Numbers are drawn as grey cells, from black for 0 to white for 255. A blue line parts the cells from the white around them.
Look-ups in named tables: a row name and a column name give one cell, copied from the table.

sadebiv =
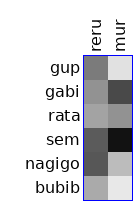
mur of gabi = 73
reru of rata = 163
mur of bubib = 232
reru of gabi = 146
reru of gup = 123
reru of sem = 91
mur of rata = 146
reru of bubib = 170
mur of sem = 18
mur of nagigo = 188
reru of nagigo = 87
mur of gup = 225

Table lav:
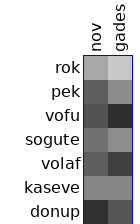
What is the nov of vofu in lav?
83
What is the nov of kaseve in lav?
134
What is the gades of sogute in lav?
141
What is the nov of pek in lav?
94
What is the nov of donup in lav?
49
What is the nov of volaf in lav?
94
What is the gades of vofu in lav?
46
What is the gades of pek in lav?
140
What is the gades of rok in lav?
199
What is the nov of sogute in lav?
113
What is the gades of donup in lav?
84
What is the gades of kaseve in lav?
134
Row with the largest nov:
rok

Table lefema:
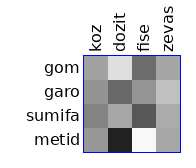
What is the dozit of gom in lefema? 222
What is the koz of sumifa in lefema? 131
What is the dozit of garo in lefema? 105
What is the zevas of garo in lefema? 192
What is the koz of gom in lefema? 162
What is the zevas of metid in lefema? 167
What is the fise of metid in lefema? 248
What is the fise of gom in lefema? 108
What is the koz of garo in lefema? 148
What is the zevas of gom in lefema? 165
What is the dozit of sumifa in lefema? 166
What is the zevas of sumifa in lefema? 171
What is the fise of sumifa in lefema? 87
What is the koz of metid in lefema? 151
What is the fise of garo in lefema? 149
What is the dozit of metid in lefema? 33
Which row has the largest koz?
gom

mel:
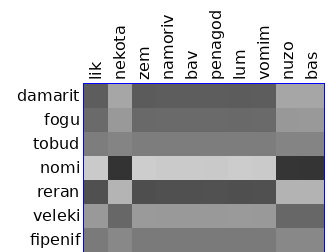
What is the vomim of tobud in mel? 125
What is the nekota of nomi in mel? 51
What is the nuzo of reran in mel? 179
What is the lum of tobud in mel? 125
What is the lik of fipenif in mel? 122
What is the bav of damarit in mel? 93
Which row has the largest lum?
nomi

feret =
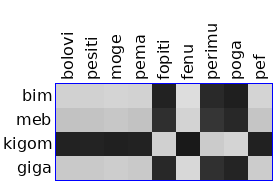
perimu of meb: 53
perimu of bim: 41
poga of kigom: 212
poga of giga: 36
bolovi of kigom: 34
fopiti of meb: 47
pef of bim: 212
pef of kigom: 33
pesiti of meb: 195
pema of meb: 194
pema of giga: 201
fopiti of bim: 34
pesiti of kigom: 35
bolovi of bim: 209
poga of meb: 40

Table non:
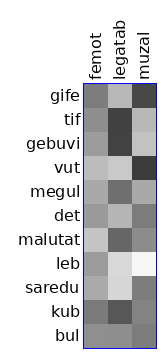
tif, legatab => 65
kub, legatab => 87
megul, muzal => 169
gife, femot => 125
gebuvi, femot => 156
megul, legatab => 111
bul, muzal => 124
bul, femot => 143
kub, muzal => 131
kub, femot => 122
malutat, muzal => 140
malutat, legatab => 102
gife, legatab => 184
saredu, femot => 170
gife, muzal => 72
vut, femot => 188
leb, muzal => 246

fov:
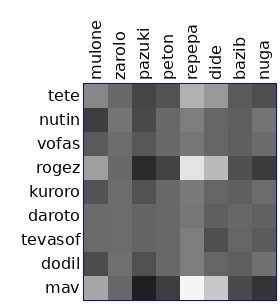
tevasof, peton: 105
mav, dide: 199
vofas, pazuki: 87
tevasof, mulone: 107
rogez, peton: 66
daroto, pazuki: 100
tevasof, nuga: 91
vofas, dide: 101
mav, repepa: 245
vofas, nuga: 107
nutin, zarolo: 116
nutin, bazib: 94
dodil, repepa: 125
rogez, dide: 186
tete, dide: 153
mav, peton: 61
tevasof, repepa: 125

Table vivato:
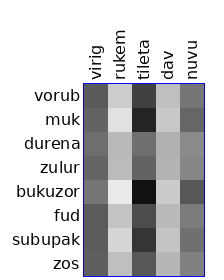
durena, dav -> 177
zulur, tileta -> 99
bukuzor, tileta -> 17
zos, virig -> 95
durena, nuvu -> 139
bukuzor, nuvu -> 87

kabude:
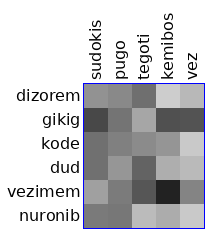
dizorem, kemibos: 205
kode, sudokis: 112
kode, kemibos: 149
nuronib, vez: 201
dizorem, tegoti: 111
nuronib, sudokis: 122
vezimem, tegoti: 86
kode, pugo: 128
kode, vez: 201
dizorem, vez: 184
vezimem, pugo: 123
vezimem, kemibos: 34

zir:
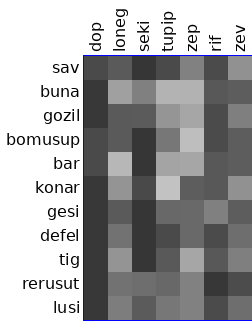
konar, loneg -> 148
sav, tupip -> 74
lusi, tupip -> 119
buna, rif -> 88
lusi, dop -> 56
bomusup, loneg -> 90
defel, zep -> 105
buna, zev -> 93

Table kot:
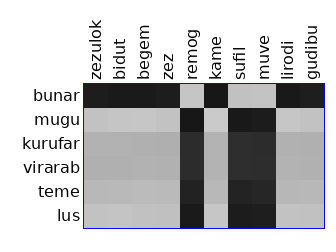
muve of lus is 30
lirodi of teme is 183
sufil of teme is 35
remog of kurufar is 44
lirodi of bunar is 25
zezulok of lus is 194
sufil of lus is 28
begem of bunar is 26
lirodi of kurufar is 177
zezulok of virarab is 176
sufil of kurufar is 46
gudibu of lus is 193
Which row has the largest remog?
bunar

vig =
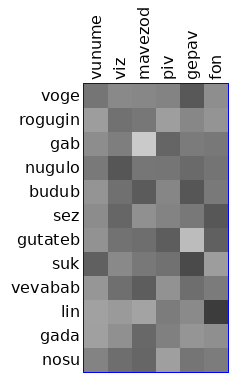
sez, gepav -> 120
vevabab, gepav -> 110
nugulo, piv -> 117
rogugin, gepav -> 135
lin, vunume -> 161
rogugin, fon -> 148
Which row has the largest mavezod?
gab

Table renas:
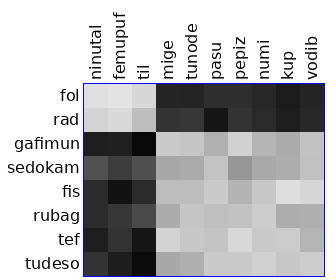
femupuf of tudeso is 29
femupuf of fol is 227
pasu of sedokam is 195
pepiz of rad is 51
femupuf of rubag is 55
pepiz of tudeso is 202
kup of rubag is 173
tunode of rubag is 197
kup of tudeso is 199
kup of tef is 203
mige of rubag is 172
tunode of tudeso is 175

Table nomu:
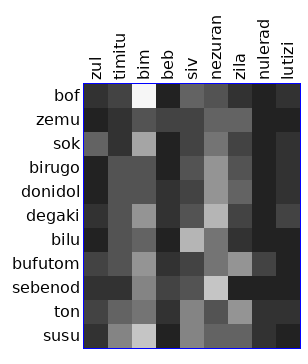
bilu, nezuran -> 116
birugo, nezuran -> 148
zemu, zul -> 34
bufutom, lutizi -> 34
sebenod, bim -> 132
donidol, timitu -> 83
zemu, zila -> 99
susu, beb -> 34
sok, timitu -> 50
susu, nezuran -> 99
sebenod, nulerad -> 34

